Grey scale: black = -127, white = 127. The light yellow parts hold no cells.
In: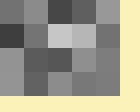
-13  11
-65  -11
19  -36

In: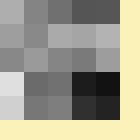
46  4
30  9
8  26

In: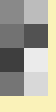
9  60
-13  -45
-65  107

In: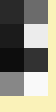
-86  -20
-100  108
-114  -77

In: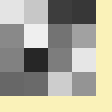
100  71
9  111
1  -89

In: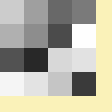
76  31
48  13
-45  -87

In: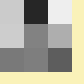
75  -89
77  2
-6  -1

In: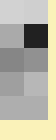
82  79
42  -94
6  17
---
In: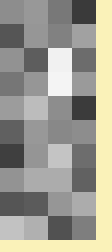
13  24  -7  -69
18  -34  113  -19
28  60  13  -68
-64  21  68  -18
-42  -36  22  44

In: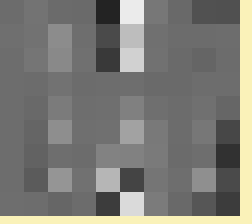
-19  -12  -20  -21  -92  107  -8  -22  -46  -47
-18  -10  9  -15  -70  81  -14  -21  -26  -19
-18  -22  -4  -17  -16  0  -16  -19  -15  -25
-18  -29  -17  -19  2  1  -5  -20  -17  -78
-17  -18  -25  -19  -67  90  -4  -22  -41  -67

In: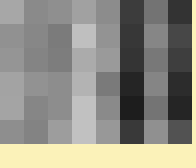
39  10  15  33  12  -67  -12  -76
21  4  -2  43  26  -75  -7  -65
36  6  13  65  10  -98  -11  -90

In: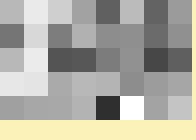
56  106  79  34  -31  59  -28  27
56  107  -43  -40  -3  17  -56  -32
32  39  40  51  -80  127  35  68

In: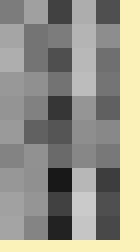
-3  32  -62  45  -48
46  -11  -48  56  -16
20  1  -73  21  -31
3  17  -21  7  -7
33  21  -62  74  -48

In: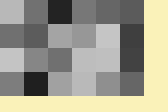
56  -14  -92  -8  -25  -36
68  6  -15  61  63  -61

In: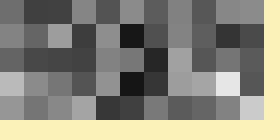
-17  -63  -62  5  -44  11  -35  1  -40  7  11
-27  -55  -58  -61  2  -8  -89  33  -41  -10  -37
22  -10  8  36  -72  -63  -6  -36  -26  2  75

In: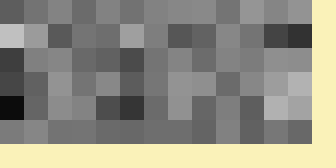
-34  -12  3  -20  2  -13  2  7  9  -11  21  5  19
-65  0  6  -22  -30  -52  -11  4  -19  3  -3  15  13
-115  -26  12  3  -50  -74  -20  17  -25  -1  -33  49  35
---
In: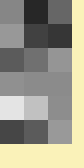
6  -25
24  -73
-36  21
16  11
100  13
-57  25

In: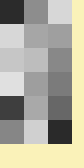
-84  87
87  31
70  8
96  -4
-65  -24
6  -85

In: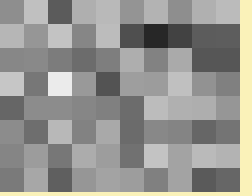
14  -36  57  51  48
54  67  60  -88  -35
7  -3  -1  2  -41
70  107  -44  28  18
-25  12  0  60  46
12  56  41  8  -25
5  -8  29  67  58
-5  -32  35  0  -37

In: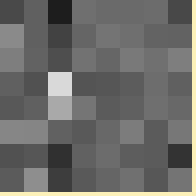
-54  -98  -22  -19
10  -61  -12  -28
-1  -49  -25  -15
-31  89  -41  -18
-39  41  -37  -17
6  -30  -23  -37
-46  -79  -19  -36
-37  -67  -27  -40

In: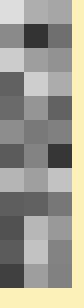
93  37
10  -16
76  17
-30  44
-21  -29
12  0
-36  -73
52  66
-33  -8
-46  25
-36  2
-63  1

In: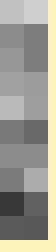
63
14
23
34
58
-7
13
-5
-70
-39

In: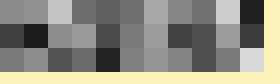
10  68  -30  40  -14  -94
-63  13  -53  27  -48  -68
-5  -44  -93  22  -48  89
